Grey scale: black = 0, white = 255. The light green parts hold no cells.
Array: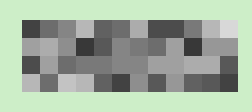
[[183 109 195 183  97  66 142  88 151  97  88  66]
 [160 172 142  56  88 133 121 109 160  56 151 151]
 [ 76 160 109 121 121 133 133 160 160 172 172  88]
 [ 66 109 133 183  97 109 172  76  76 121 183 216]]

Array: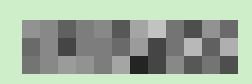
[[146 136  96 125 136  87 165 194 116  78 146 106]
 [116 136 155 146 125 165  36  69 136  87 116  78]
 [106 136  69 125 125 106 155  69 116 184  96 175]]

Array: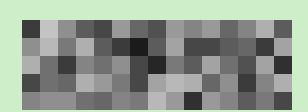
[[175 112  59 132 112 143  71  38 121  92 163 112  81 163  48]
 [143 184 121 175  92  59  27  92 163  71  71  92 103  59 163]
 [132 143 143 112 103 132 121 184 153  48 153 132  92 121  71]
 [ 71 112 103 175 153 121  71 163 184 175 103 143  59 132 175]
 [ 59 195 143  92  71 153 103  81 153 132 153 103 132 175  92]]

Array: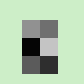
[[145 111]
 [ 91  46]
 [  5 196]]

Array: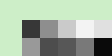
[[153  77  87 121  10]
 [ 55 142 202 243 224]]

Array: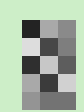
[[221  71 126]
 [169  59 209]
 [148 115 115]
 [ 47 199  93]
 [ 35 169 138]]

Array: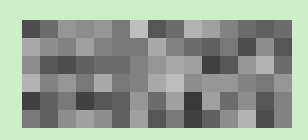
[[179 130 150 120 169 120 130 169 190 141 150 150 130 120 150]
 [169 141 130 160 130 120 120 169 130 108  96 120  77 141  86]
 [141  86  77  96 108 108 130 150 169 160  65  86 150 179 108]
 [120  96 141 160 141  96 160  86 120  65  96 141 179  77 130]
 [ 77 108 150 141 150 120 190  86 108 179 160 130 108  96 108]
 [ 65  96 120  65  86  96 150 108 160  56 160 108 141  86 130]]

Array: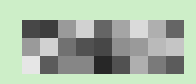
[[230  91 134 134  39  81 175 122  91]
 [154 209 113  81  71 143 154 186 197]
 [ 71  61 154 209 101 165 218 175 101]]

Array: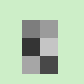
[[166  72]
 [125 155]
 [ 52 197]]
